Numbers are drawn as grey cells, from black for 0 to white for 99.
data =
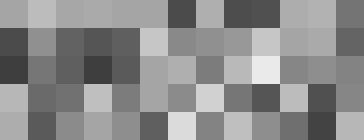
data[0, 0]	64
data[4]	[67, 35, 54, 64, 55, 37, 85, 51, 74, 55, 43, 26, 71]
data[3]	[71, 41, 44, 74, 48, 64, 54, 81, 46, 33, 73, 31, 52]
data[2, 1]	46
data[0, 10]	67
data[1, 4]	37
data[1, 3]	33
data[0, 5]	64
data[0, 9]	31
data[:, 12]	[45, 39, 51, 52, 71]
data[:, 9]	[31, 77, 91, 33, 55]

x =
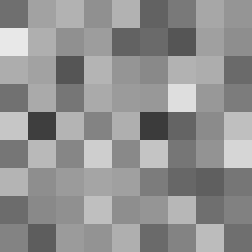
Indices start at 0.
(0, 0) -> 43
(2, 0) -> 67
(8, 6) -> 51
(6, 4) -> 62
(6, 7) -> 37
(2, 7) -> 67
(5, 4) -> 53
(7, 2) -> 56
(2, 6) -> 69
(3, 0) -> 44
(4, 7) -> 54
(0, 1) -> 63
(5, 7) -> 57
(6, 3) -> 64
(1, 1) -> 68
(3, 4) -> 60
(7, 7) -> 43
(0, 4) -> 69
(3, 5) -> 59
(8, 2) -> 60
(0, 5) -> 38
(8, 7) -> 73
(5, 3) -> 80
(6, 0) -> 70
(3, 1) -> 66

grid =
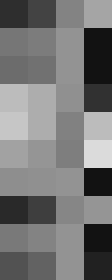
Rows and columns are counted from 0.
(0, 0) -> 18
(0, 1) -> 26
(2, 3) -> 7
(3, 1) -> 67
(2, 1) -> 44
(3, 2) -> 56
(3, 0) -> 73
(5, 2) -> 49
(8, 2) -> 57
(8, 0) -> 47
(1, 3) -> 7
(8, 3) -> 7
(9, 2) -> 57

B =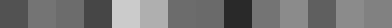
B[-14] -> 32
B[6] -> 42
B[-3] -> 37
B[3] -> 27
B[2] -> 42

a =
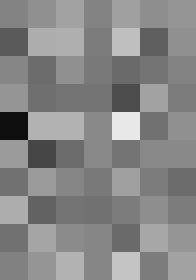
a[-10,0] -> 51
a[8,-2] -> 65
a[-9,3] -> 48
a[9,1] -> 58
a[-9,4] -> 74
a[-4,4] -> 62
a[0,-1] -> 58
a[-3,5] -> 55
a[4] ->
[6, 69, 69, 53, 90, 44, 56]
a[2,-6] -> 42
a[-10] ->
[51, 56, 63, 51, 62, 55, 58]
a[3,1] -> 43
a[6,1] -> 60
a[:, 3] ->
[51, 48, 47, 45, 53, 53, 47, 44, 52, 52]
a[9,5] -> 48
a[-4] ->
[44, 60, 52, 47, 62, 48, 42]
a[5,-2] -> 53
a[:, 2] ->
[63, 68, 56, 45, 69, 42, 52, 45, 54, 69]
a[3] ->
[58, 43, 45, 45, 30, 63, 48]
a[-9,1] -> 67

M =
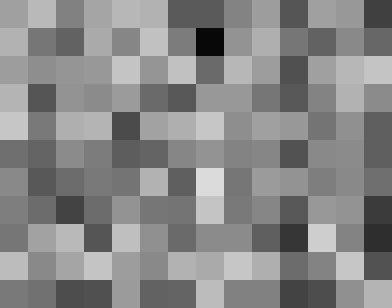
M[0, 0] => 62
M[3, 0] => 70
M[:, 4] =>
[71, 52, 76, 60, 29, 36, 45, 57, 74, 61, 60]
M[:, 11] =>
[62, 38, 62, 51, 45, 53, 49, 59, 80, 51, 30]
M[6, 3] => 47
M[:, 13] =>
[25, 40, 76, 54, 37, 37, 43, 23, 18, 32, 70]
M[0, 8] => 51
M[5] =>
[43, 39, 54, 48, 36, 39, 52, 57, 51, 52, 32, 53, 54, 37]
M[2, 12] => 71
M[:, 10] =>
[33, 46, 31, 34, 59, 32, 57, 34, 21, 42, 26]
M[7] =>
[49, 42, 26, 42, 57, 46, 45, 76, 47, 52, 34, 59, 57, 23]
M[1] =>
[69, 46, 38, 66, 52, 75, 48, 3, 57, 68, 46, 38, 53, 40]
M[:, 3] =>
[64, 66, 59, 54, 70, 48, 47, 42, 33, 76, 31]
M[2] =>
[61, 55, 58, 59, 76, 58, 75, 41, 71, 61, 31, 62, 71, 76]
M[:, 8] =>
[51, 57, 71, 59, 55, 51, 46, 47, 54, 77, 50]
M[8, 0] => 46
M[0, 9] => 61
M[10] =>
[47, 44, 30, 31, 60, 38, 39, 73, 50, 50, 26, 30, 56, 70]
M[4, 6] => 68
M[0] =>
[62, 72, 50, 64, 71, 69, 35, 35, 51, 61, 33, 62, 59, 25]
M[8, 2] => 72
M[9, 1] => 53
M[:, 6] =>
[35, 48, 75, 34, 68, 52, 37, 45, 41, 69, 39]

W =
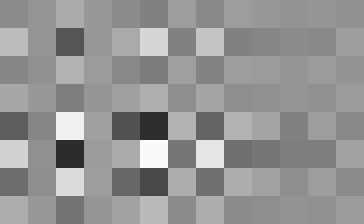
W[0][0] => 54
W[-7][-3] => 54
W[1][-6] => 76
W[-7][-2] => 53
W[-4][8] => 69
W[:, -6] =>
[53, 76, 51, 64, 39, 89, 43, 67]
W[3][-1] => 60
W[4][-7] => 69
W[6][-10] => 61
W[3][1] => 59
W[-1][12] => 60
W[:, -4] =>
[59, 52, 60, 56, 64, 46, 63, 55]
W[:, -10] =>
[59, 59, 60, 58, 62, 60, 61, 58]
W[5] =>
[81, 56, 17, 60, 66, 97, 46, 89, 43, 46, 49, 49, 63]
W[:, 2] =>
[66, 33, 69, 49, 93, 17, 85, 45]
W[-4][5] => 18
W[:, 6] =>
[61, 50, 62, 55, 69, 46, 67, 54]
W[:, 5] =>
[50, 83, 48, 68, 18, 97, 28, 72]
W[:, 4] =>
[54, 66, 53, 62, 32, 66, 40, 63]
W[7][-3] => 57
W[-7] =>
[73, 58, 33, 59, 66, 83, 50, 76, 50, 52, 54, 53, 61]
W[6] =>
[42, 55, 85, 61, 40, 28, 67, 43, 67, 63, 55, 61, 54]
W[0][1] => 58

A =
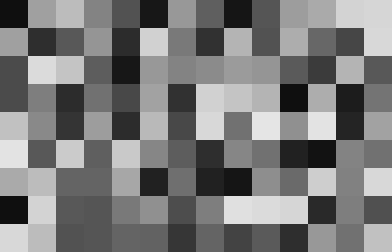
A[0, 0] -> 6
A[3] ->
[29, 49, 17, 44, 28, 63, 19, 81, 76, 70, 6, 67, 11, 45]
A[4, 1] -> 53
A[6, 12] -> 50
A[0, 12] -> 82
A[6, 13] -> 84
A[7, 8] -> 87
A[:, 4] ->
[32, 17, 9, 28, 17, 78, 65, 47, 39]
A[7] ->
[6, 82, 34, 33, 47, 56, 30, 49, 87, 85, 83, 16, 49, 31]
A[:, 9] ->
[33, 32, 58, 70, 89, 44, 55, 85, 35]
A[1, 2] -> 34
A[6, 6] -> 43
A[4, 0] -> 75
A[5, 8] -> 52
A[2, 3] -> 36
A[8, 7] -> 39
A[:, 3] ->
[51, 58, 36, 44, 61, 37, 39, 33, 33]
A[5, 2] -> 79
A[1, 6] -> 47
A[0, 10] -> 61
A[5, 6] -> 36
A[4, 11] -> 88
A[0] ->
[6, 62, 73, 51, 32, 9, 59, 37, 8, 33, 61, 66, 82, 83]
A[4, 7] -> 84
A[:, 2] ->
[73, 34, 76, 17, 20, 79, 39, 34, 32]
